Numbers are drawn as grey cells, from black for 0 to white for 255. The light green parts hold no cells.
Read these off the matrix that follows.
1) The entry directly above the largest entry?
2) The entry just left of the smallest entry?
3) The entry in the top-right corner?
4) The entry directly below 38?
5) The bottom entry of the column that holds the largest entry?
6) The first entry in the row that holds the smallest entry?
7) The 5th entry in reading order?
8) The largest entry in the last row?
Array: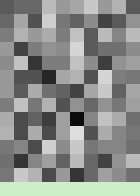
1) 12
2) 159
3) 90
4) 112
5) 53
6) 172
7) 153
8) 200

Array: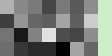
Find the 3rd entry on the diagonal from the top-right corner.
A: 77
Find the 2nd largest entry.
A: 204
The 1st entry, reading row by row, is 177
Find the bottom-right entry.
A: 102
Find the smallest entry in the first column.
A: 63
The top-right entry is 142
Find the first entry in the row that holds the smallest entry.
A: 110
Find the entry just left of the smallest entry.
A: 42

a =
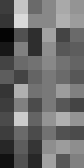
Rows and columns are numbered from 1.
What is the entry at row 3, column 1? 4
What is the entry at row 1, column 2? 196
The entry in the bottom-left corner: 17
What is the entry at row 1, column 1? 61
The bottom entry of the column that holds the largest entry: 81
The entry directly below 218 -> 81
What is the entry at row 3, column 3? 46
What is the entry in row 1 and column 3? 106
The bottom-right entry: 128
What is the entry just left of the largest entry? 53
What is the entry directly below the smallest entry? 23
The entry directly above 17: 39
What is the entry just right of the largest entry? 136

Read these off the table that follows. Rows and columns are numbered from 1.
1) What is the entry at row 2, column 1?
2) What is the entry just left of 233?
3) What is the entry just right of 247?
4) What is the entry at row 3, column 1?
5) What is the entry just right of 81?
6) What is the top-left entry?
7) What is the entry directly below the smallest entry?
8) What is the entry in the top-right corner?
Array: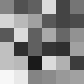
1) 213
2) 247
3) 233
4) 88
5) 96
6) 132
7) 132
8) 117

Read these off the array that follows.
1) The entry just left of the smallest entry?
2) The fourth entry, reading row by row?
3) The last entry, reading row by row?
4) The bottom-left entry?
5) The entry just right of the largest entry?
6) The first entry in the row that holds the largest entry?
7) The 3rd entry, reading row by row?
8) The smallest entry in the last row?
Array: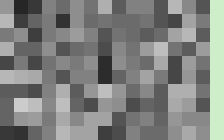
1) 150
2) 129
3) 142
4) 56
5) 190
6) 100
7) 56
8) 50

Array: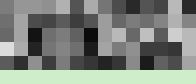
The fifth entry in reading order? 177
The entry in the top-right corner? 41
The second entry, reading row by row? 150
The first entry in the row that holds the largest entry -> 220
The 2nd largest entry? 206
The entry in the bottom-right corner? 164
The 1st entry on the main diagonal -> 124
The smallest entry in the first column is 91
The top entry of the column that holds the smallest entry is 171
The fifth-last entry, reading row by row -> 138
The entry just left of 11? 97
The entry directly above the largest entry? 104
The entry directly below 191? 61
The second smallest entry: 19
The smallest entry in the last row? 27
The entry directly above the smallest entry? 84
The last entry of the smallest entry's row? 185
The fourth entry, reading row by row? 144
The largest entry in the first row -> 185
